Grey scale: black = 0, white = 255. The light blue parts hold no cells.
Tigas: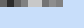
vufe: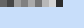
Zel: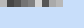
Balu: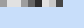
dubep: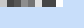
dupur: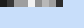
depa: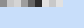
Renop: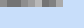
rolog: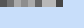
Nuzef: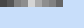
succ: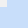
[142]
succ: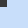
[158]

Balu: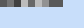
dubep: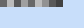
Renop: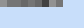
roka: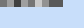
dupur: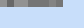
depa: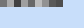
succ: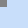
[117]
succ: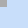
[65]
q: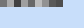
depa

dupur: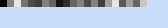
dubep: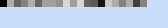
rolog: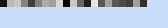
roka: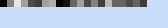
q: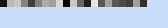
rolog
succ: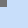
[75]
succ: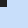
[230]
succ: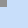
[215]

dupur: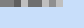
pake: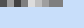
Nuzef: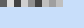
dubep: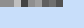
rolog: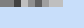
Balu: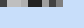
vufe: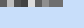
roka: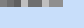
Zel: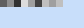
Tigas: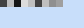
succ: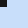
[220]
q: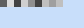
Nuzef
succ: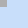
[35]
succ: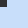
[220]
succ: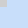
[143]

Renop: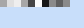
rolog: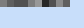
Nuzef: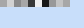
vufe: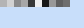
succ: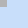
[210]
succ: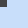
[251]
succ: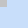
[167]
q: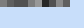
rolog
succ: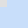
[238]

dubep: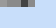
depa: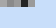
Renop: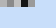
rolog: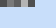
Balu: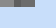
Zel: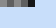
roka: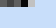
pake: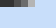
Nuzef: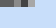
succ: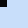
[193]
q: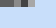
Nuzef
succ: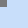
[95]

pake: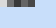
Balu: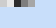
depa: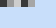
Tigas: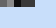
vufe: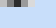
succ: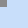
[15]
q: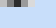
vufe
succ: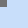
[57]
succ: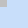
[126]
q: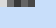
pake
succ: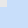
[44]

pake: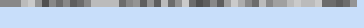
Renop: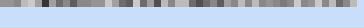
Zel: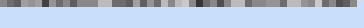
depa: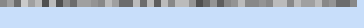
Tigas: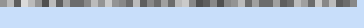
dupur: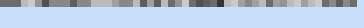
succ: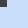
[148]
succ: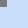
[136]
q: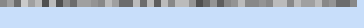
depa
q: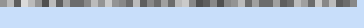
Tigas
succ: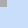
[136]

